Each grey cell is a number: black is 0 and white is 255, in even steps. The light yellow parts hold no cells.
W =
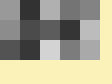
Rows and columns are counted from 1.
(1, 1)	153
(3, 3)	211
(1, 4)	116

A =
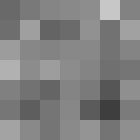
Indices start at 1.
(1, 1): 105
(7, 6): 116
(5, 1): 128
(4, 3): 157
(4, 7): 117
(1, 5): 141
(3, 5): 136
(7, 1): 163
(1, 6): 199
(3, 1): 156
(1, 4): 137
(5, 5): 122
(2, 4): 107
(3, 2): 135

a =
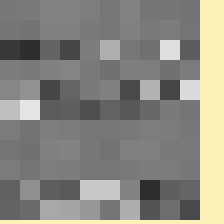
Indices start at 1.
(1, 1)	120
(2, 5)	121
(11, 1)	99
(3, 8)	112
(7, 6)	119
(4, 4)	132
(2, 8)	121
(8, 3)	129
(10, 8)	46
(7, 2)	115
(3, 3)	99
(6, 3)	91
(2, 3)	129
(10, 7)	131
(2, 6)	118
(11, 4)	165
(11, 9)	110
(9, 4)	124
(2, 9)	124
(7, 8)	125
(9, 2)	116
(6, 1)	191
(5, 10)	218
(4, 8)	125
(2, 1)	117
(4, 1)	124
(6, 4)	95
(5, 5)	122
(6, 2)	229
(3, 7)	119
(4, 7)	126

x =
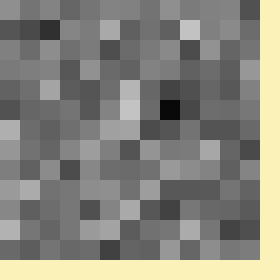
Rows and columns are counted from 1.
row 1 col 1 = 143
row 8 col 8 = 148
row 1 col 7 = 129
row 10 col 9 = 88
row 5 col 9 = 68
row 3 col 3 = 141
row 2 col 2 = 74
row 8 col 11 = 167
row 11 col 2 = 95
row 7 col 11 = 84
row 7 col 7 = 163
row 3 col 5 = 123
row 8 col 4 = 133
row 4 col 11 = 108
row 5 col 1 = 98
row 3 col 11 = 146
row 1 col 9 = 143
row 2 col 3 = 48
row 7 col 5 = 126
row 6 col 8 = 107
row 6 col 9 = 9
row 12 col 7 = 92
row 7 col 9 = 85
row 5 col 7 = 181
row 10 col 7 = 113
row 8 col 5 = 157
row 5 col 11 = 102
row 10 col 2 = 171
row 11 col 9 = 66
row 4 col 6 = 106
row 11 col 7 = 169
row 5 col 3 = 164
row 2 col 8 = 113
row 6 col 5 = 87
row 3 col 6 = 78
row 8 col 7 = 84
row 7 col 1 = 175

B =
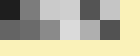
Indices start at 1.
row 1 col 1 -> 30
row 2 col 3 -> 138
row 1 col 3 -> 202

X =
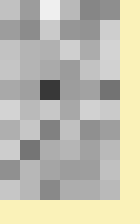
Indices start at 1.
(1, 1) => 193
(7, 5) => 144
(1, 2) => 156
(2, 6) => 206
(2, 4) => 150
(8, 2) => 117
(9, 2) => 183
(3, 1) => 194
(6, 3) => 199
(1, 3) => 239
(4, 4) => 156
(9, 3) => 165
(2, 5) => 147
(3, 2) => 180
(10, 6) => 185
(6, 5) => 209
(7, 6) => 158
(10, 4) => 173
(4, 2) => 180

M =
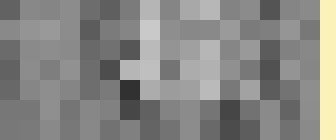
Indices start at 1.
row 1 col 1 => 98
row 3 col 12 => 134
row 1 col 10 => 168
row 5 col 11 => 186
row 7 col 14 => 139
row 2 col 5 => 92
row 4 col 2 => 140
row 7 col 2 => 122
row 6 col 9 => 131
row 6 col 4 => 117
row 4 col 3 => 126
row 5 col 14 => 92
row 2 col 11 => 137
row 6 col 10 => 139
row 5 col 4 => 133
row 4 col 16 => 134
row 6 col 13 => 114
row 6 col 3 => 143
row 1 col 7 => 123
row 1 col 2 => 136
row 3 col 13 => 153
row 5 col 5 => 110
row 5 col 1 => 104
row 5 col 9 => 156
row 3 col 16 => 136
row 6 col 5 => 135
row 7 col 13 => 93
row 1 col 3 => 133
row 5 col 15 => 115
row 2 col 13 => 123
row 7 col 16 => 138
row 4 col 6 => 77
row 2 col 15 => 149
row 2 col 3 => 153
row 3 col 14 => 92
